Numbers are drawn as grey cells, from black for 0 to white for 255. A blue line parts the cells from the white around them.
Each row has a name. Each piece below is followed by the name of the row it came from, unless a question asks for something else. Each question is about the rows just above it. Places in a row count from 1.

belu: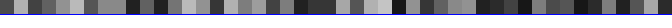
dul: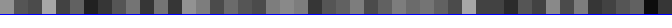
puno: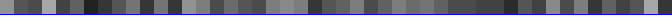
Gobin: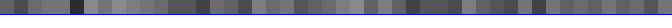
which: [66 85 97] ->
dul
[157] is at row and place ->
belu, 19

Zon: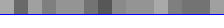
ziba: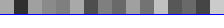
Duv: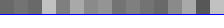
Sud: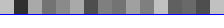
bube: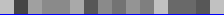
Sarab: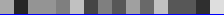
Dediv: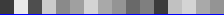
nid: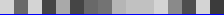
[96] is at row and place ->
Sud, 13
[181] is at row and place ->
nid, 9
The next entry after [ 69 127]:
[87]

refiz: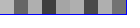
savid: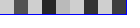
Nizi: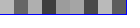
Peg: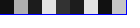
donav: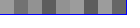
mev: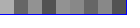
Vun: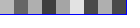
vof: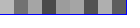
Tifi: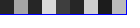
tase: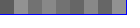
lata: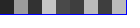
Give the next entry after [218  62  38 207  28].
[186]
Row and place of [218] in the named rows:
Tifi, 4

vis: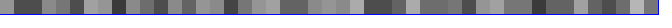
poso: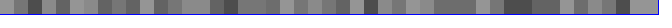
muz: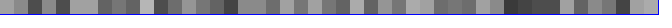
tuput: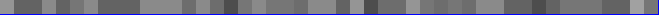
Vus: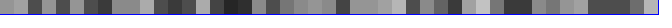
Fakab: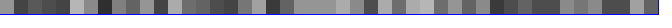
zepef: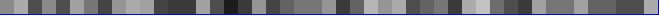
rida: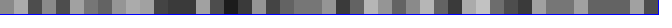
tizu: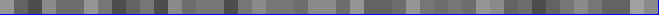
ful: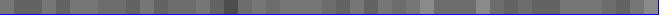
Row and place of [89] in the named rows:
Fakab, 3
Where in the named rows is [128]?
Fakab, 9
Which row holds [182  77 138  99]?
Vus

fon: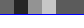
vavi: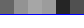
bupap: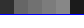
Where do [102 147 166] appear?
vavi
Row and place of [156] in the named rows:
vavi, 4
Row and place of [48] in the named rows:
bupap, 1

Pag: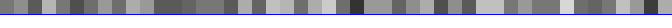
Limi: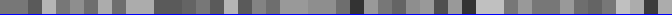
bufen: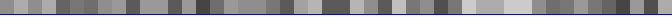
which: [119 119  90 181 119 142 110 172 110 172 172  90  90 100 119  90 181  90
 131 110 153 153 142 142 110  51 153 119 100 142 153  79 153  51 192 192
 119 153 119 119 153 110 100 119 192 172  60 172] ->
Limi
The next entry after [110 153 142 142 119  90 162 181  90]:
[90]
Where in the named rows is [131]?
Limi, 19
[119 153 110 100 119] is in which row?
Limi
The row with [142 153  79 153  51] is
Limi
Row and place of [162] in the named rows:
bufen, 22

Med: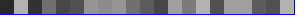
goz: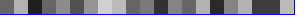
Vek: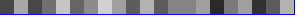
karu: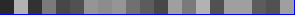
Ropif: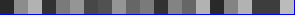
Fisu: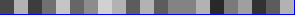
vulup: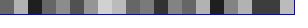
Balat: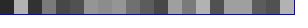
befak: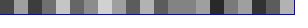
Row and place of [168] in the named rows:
Vek, 2
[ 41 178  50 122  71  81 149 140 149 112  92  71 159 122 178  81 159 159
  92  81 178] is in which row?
Balat
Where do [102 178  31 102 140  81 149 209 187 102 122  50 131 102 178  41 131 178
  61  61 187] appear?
goz
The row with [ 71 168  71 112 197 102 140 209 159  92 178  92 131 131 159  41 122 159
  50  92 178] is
Vek
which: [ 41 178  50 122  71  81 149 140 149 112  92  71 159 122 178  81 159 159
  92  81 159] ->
karu
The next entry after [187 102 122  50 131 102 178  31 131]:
[178]

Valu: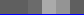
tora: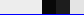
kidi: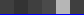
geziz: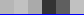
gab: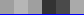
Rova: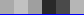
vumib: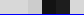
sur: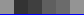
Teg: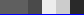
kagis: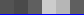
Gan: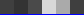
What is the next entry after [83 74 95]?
[204]
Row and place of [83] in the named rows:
kagis, 1
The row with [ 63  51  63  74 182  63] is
kidi
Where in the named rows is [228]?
tora, 6

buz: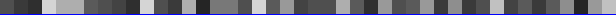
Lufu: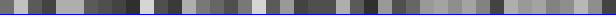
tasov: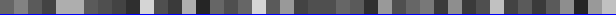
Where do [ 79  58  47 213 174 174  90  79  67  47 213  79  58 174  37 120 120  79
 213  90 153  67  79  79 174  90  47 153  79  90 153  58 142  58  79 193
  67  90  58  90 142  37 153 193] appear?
buz
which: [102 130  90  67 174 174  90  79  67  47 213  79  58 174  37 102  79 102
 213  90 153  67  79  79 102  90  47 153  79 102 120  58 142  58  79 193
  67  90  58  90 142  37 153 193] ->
tasov
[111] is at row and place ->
Lufu, 1
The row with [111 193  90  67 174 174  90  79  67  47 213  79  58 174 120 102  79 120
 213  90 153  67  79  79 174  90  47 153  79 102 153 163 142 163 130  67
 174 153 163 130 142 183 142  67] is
Lufu

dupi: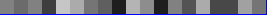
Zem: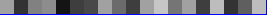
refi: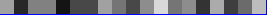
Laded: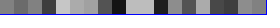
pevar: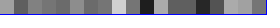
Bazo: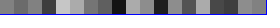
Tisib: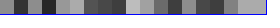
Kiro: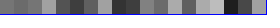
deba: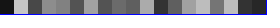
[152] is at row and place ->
Tisib, 5
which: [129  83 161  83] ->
deba
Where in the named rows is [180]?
dupi, 10
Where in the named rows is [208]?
pevar, 9

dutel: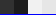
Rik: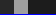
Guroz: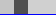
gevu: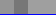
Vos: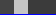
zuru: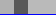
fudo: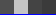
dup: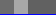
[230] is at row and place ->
dutel, 4
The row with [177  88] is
zuru
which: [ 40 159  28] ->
Rik
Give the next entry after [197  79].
[208]
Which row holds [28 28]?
Rik
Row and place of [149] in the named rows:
gevu, 1

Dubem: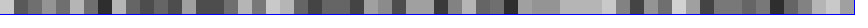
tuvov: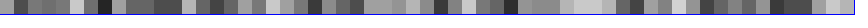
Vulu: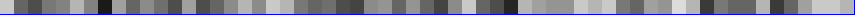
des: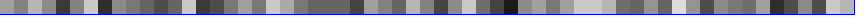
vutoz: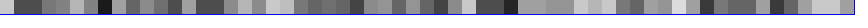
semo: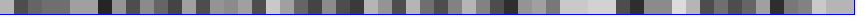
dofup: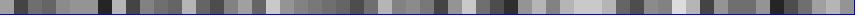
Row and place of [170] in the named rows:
des, 21
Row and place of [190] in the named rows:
vutoz, 21
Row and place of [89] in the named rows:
Dubem, 2
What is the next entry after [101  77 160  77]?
[77]
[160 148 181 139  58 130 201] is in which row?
tuvov
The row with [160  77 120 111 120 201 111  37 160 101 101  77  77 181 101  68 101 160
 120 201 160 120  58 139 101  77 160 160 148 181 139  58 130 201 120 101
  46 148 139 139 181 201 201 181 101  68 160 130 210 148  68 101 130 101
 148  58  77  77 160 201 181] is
tuvov

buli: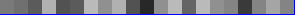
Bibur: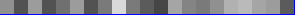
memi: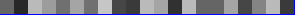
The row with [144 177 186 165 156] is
Bibur
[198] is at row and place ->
memi, 8
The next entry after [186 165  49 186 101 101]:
[165]
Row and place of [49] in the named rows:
memi, 13

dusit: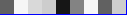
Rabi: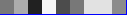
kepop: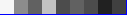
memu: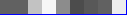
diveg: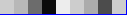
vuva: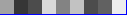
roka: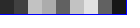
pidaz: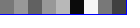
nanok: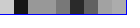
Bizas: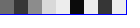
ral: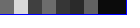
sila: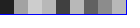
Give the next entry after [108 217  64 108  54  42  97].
[11]
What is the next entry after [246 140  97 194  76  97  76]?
[33]
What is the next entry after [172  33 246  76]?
[120]
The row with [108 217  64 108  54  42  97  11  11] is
ral
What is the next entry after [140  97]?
[194]
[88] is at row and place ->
memu, 7

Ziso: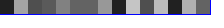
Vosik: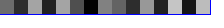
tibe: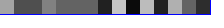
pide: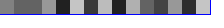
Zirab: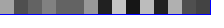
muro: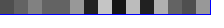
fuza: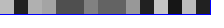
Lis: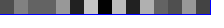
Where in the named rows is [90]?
Ziso, 4
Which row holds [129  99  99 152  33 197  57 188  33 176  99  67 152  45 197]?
pide
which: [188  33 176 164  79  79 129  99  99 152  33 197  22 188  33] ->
fuza
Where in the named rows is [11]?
tibe, 10
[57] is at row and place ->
pide, 7
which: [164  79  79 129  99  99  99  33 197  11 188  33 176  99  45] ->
tibe

